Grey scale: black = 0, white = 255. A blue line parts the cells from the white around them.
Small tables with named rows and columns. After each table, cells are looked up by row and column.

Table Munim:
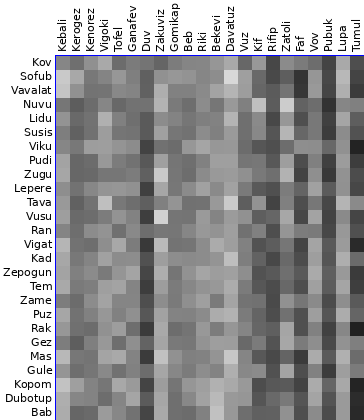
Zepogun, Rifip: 89
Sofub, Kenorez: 120
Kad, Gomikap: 141
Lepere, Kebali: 142
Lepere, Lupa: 145
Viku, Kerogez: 120
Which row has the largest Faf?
Viku

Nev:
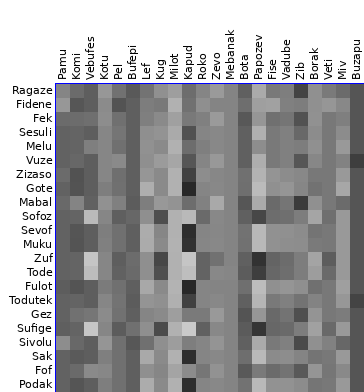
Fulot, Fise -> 144
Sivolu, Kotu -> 149
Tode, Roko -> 99
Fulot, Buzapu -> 85
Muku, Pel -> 112
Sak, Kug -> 138
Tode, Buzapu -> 85
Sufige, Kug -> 75
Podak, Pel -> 112

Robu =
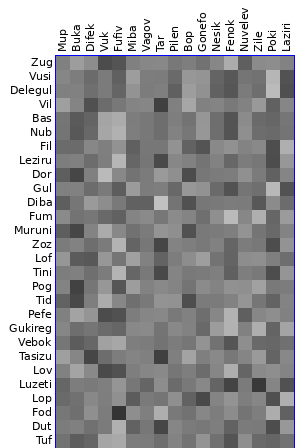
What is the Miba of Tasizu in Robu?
132
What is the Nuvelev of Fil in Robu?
131
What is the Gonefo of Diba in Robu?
119
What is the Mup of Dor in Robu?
94
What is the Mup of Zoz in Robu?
123
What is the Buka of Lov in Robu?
164
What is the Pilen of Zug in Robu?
120
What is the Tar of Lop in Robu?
117
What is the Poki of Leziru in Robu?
77
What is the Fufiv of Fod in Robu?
52
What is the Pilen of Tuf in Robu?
131
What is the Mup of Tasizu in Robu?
159
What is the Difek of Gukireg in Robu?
117
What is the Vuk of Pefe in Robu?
76
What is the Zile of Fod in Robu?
126
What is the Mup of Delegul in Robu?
128
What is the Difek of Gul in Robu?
108
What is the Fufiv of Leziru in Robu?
182

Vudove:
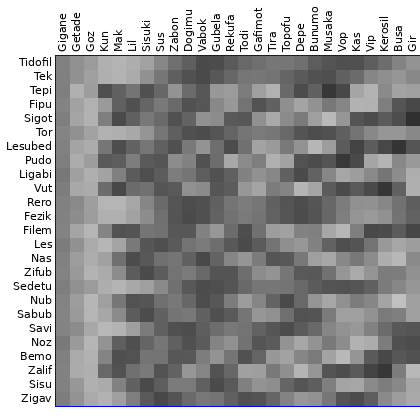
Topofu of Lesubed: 121
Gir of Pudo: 153
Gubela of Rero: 96
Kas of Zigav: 76
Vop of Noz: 140
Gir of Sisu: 167
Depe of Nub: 104
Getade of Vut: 168
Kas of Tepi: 165
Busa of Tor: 150
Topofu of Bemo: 162
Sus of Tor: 118
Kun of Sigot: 126
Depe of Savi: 91
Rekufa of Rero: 117
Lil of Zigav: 126
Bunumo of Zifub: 88
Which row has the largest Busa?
Nub

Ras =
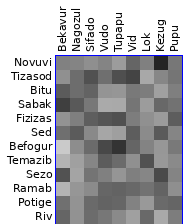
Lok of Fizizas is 144
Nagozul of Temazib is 160
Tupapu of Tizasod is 79
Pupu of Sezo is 132
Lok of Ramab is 114
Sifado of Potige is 106
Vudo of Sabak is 170
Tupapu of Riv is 138
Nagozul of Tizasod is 109
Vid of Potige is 130
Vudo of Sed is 166
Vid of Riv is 160

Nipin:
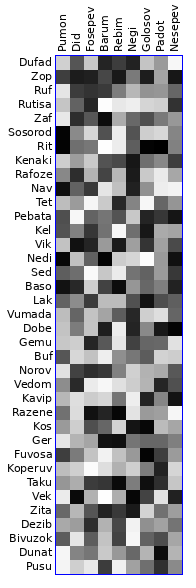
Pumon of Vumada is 189
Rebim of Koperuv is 177
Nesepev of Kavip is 19
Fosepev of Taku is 60
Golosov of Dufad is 196
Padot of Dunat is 12
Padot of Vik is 161
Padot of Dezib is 162
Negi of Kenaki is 23
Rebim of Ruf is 125
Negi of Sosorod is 83

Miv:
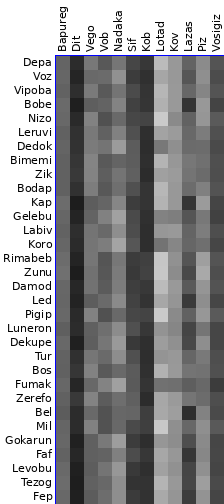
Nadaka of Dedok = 155
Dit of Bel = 44
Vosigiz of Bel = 74
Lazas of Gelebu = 85
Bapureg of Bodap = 97
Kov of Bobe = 153
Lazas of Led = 58
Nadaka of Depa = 118
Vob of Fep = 109
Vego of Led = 93
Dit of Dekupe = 32

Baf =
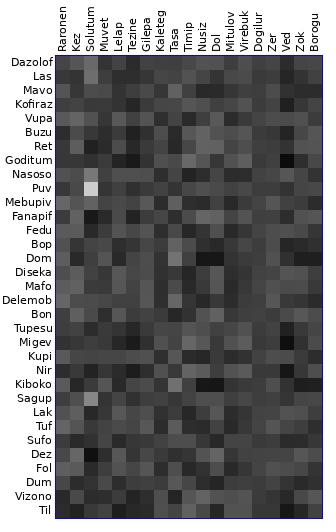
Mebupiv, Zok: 60
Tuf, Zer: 84
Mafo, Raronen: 92
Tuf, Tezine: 69
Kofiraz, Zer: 67
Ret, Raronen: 56

